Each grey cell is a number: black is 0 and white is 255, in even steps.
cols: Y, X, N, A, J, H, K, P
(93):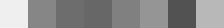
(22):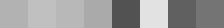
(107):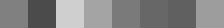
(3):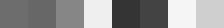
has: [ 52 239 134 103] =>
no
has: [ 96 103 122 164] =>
no
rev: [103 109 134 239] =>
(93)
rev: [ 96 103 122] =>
(107)
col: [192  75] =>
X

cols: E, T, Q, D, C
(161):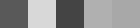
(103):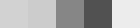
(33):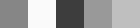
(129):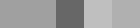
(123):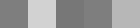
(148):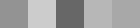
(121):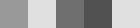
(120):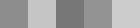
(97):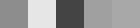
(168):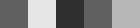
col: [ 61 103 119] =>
Q
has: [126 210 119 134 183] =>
no
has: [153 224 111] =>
yes
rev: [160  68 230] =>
(97)
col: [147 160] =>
D

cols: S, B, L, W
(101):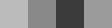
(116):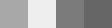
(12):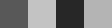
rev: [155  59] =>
(101)
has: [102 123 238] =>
no
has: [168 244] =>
no

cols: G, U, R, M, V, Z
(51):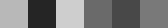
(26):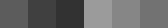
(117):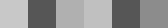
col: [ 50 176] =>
R
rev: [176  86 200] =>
(117)
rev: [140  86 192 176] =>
(117)
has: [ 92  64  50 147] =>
no
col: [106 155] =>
M
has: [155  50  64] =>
no

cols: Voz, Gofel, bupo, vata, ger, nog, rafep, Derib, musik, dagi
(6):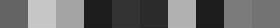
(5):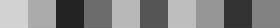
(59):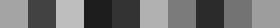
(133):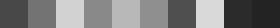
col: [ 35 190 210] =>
bupo
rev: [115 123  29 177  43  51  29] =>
(6)
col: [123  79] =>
rafep
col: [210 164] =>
Voz
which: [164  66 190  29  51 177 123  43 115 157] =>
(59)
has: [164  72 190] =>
no
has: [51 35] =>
no

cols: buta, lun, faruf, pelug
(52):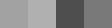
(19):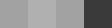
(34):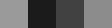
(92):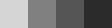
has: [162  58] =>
yes
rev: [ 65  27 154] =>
(34)
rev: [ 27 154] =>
(34)
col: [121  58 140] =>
pelug

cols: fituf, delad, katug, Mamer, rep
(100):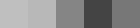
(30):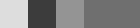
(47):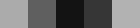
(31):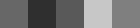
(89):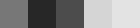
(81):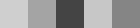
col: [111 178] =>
rep
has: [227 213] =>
no

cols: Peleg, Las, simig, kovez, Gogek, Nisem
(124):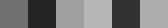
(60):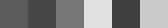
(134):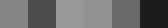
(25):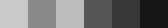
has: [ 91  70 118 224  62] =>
yes
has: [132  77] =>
yes
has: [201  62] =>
no
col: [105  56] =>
Gogek
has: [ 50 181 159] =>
no
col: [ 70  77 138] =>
Las

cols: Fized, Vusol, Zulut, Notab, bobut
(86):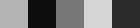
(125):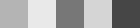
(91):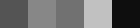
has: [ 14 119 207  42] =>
no
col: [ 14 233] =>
Vusol
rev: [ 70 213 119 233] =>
(125)
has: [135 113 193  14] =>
yes
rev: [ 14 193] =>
(91)
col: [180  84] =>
Fized

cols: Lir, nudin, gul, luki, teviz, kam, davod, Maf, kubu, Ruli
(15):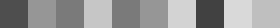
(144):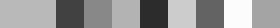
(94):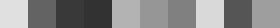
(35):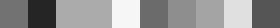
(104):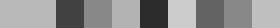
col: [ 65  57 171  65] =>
gul
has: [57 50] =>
yes
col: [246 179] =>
teviz
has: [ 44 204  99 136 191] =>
yes
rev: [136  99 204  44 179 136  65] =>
(104)
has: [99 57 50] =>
yes
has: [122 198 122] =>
yes

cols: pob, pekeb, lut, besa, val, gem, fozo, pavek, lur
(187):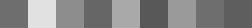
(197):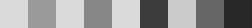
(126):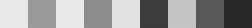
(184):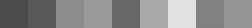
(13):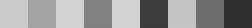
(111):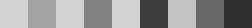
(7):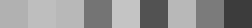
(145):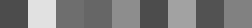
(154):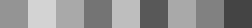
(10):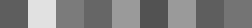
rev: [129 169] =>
(154)
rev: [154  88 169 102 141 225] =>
(187)
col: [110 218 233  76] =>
pob
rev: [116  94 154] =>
(10)
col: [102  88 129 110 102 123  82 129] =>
pavek
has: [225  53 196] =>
no

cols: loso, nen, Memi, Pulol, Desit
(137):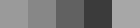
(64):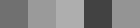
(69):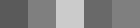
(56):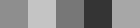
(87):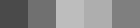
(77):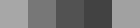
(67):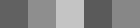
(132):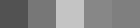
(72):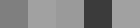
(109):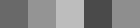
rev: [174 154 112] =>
(64)
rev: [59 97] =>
(137)
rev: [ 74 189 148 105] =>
(109)
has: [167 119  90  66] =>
no
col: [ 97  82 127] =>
loso
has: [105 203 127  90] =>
no
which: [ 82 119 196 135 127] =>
(132)

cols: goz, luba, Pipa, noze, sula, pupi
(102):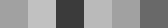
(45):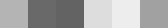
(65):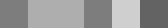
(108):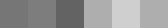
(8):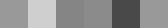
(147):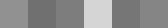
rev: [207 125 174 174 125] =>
(65)
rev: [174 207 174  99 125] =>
(108)

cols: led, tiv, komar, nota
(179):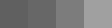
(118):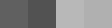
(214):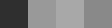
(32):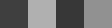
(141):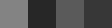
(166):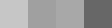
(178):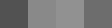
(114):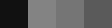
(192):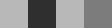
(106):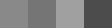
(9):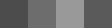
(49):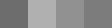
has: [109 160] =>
no
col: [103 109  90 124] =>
nota
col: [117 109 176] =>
tiv
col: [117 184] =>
komar
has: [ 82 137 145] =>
yes
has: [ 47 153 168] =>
yes
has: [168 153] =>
no

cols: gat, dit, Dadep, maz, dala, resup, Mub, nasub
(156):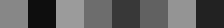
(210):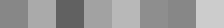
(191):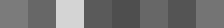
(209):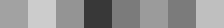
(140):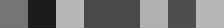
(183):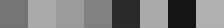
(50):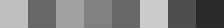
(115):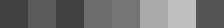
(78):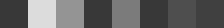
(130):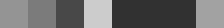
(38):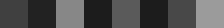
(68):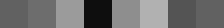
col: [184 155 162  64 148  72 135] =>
Dadep
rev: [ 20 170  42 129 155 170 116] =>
(183)
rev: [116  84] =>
(191)

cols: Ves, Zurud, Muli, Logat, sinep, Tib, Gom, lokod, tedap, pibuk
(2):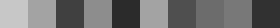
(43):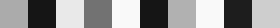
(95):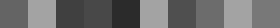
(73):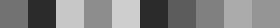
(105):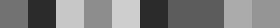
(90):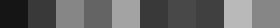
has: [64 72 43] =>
yes
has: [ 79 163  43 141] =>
no
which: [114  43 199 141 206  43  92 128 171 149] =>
(73)
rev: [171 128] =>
(73)
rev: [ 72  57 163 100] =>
(90)
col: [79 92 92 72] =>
Gom
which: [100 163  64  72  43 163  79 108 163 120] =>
(95)

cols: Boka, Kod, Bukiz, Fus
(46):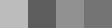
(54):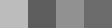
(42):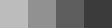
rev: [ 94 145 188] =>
(42)
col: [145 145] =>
Bukiz
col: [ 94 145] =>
Kod
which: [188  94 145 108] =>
(54)

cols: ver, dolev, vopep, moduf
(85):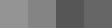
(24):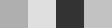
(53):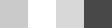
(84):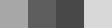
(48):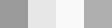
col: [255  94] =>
dolev
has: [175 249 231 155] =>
no
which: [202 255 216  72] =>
(53)
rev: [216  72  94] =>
(84)
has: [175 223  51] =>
yes

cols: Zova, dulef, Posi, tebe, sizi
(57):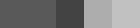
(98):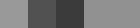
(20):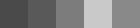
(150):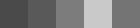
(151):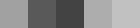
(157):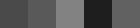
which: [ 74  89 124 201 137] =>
(20)
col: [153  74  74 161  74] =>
Zova
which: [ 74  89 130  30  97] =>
(157)
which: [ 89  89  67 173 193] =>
(57)
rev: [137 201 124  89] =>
(20)

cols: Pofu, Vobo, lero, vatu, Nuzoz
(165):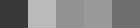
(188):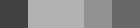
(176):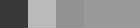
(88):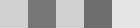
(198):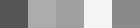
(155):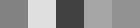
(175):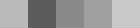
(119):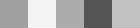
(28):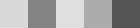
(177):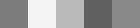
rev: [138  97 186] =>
(177)
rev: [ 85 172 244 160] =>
(119)

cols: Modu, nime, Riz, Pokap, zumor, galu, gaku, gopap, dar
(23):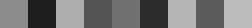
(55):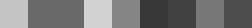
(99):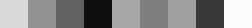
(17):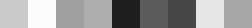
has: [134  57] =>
yes
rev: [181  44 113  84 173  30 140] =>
(23)
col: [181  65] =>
gaku
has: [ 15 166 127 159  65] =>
no

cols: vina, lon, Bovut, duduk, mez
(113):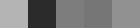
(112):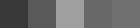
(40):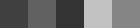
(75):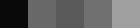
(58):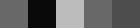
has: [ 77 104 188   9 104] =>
no
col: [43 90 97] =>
lon
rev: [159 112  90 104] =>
(75)
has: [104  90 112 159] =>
yes
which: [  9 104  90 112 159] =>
(75)
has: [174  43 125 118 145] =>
no
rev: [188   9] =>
(58)

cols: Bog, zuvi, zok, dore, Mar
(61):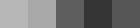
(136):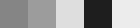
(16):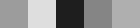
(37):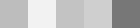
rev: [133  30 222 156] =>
(16)
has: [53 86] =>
yes
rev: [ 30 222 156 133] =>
(136)
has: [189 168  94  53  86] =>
no
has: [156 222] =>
yes

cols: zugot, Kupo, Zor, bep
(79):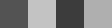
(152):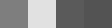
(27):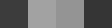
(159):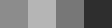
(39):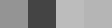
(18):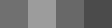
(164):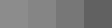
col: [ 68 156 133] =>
Kupo
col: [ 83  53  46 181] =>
bep

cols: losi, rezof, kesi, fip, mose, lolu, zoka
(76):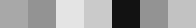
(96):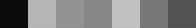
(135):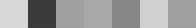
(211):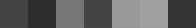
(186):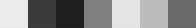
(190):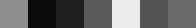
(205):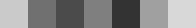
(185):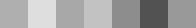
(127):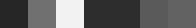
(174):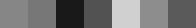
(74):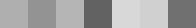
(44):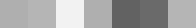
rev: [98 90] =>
(127)
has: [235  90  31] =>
no
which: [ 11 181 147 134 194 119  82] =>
(96)
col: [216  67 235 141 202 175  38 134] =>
losi
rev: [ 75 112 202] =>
(205)

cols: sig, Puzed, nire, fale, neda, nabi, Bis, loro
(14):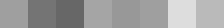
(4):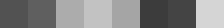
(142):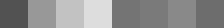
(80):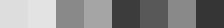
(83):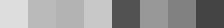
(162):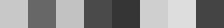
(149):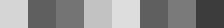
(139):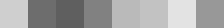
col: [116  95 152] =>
Puzed
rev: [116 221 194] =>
(142)

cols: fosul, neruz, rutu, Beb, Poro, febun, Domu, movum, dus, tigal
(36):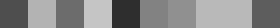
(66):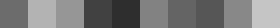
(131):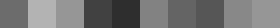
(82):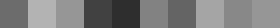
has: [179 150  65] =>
yes
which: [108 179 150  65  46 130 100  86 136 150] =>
(131)
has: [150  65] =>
yes
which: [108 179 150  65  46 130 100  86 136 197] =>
(66)
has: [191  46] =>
no

